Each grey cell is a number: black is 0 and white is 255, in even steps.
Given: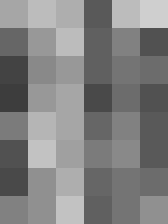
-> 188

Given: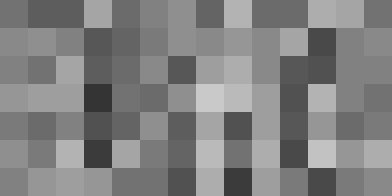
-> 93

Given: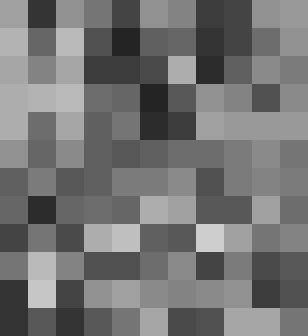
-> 52

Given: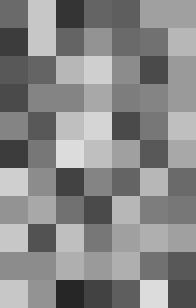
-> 199

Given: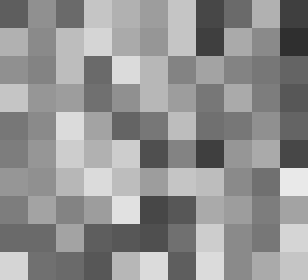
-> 144

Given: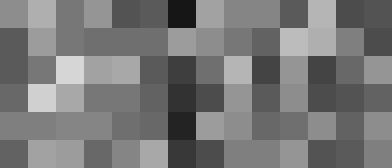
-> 175
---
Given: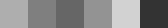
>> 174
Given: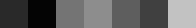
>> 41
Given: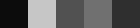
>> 12
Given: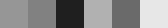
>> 150
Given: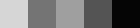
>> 214
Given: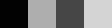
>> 2
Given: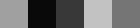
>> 160
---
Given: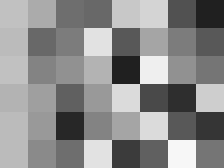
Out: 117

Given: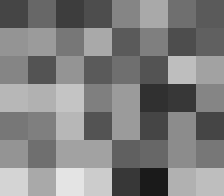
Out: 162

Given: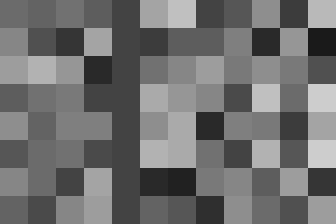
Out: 80

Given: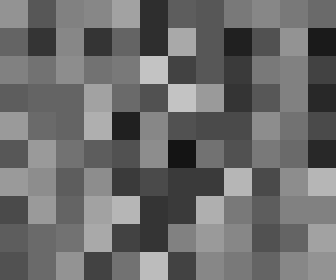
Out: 66

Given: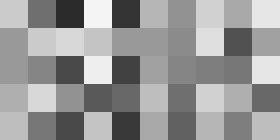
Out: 230

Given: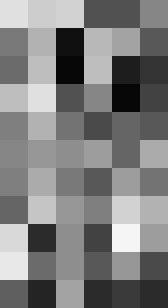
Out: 51
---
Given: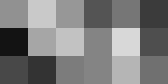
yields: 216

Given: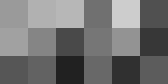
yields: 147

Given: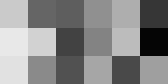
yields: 188

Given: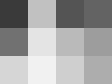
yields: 186

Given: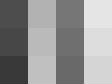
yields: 111

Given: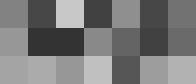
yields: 65

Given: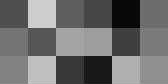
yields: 63

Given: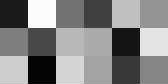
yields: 21
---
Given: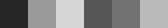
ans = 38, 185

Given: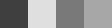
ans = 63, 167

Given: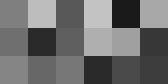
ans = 127, 61

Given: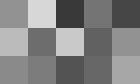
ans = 146, 167

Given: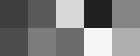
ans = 62, 174

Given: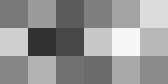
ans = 120, 140
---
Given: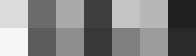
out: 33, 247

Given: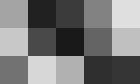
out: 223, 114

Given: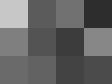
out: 45, 106

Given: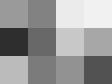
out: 241, 187

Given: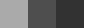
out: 255, 170

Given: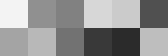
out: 80, 164
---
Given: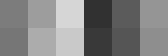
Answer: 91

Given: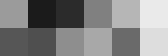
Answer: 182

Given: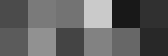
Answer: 24

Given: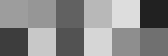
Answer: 221

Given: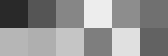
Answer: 141

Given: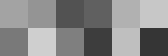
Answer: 177
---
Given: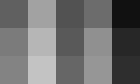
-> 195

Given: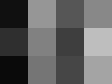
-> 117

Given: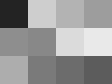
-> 122

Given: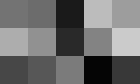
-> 87

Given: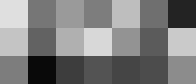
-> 9

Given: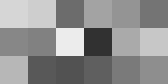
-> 88
